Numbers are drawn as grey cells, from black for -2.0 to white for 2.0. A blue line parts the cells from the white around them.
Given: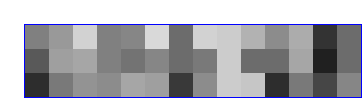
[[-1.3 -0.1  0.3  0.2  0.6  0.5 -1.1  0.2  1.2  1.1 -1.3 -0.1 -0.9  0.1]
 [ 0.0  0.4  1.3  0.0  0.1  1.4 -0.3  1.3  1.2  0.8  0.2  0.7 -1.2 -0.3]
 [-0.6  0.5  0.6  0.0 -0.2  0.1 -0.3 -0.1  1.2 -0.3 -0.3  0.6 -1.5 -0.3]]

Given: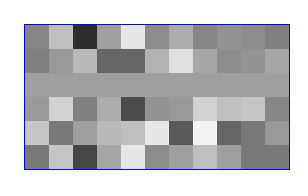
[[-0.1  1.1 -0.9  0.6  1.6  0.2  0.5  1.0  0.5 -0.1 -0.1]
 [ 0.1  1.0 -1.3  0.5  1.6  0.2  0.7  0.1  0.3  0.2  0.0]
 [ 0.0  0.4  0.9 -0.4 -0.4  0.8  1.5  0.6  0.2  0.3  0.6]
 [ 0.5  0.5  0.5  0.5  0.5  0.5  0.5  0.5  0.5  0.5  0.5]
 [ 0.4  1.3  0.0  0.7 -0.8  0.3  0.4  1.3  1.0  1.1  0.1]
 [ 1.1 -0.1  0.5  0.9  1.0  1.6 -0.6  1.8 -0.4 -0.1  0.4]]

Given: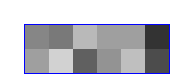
[[ 0.5  1.3 -0.5  0.3  1.0 -0.8]
 [ 0.1 -0.1  0.9  0.5  0.5 -1.2]]

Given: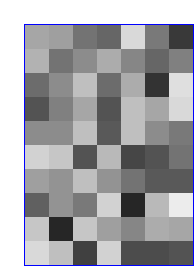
[[ 1.4  1.0 -1.0  1.3 -0.8 -0.8 -0.7]
 [ 0.6  0.5 -0.2 -0.4  1.4 -0.1 -1.1]
 [ 0.8 -0.2  0.2  0.7  0.1 -0.4  0.0]
 [-0.3  0.2  1.0 -0.3  0.7 -1.2  1.5]
 [-0.7  0.0  0.6 -0.7  1.0  0.6  1.4]
 [ 0.2  0.2  1.0 -0.6  1.0  0.2 -0.1]
 [ 1.3  1.1 -0.7  0.9 -0.9 -0.7 -0.2]
 [ 0.5  0.3  1.0  0.3 -0.2 -0.6 -0.6]
 [-0.5  0.3 -0.1  1.3 -1.4  0.9  1.7]
 [ 1.1 -1.4  1.1  0.5  0.1  0.7  0.6]]

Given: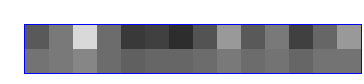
[[-0.2 -0.1  0.1 -0.3 -0.5 -0.4 -0.4 -0.3 -0.1 -0.3 -0.2 -0.4 -0.2 -0.2]
 [-0.6 -0.1  1.4 -0.3 -1.1 -1.0 -1.3 -0.7  0.4 -0.6 -0.1 -1.0 -0.4  0.4]]

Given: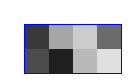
[[-0.8 -1.5  0.9  1.5]
 [-1.1  0.6  1.2 -0.3]]

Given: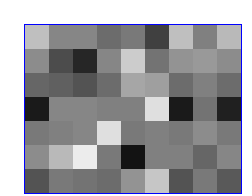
[[-0.7 -0.1 -0.2 -0.3  0.3  1.1 -0.7 -0.1 -0.6]
 [ 1.0  0.1  0.1 -0.3 -0.1 -1.0  1.0  0.0  0.9]
 [ 0.2 -0.8 -1.4  0.1  1.2 -0.2  0.3  0.4  0.2]
 [-0.4 -0.5 -0.7 -0.3  0.6  0.5 -0.3  0.0 -0.3]
 [-1.6  0.1  0.1  0.0  0.0  1.5 -1.6 -0.2 -1.5]
 [-0.1  0.0  0.1  1.5 -0.1  0.0 -0.1  0.2 -0.1]
 [ 0.2  0.9  1.7 -0.1 -1.7  0.0  0.0 -0.4  0.1]]

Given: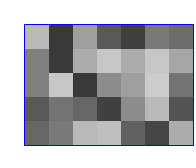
[[-0.4 -0.1  0.9  1.0 -0.5 -0.9  0.7]
 [ 0.9 -1.1  0.5 -0.6 -1.0 -0.1 -0.3]
 [ 0.0 -1.1  0.7  1.1  0.7  1.1  0.6]
 [ 0.0  1.1 -1.1  0.2  0.5  1.2 -0.2]
 [-0.6 -0.2 -0.4 -1.0  0.2  0.9 -0.7]]
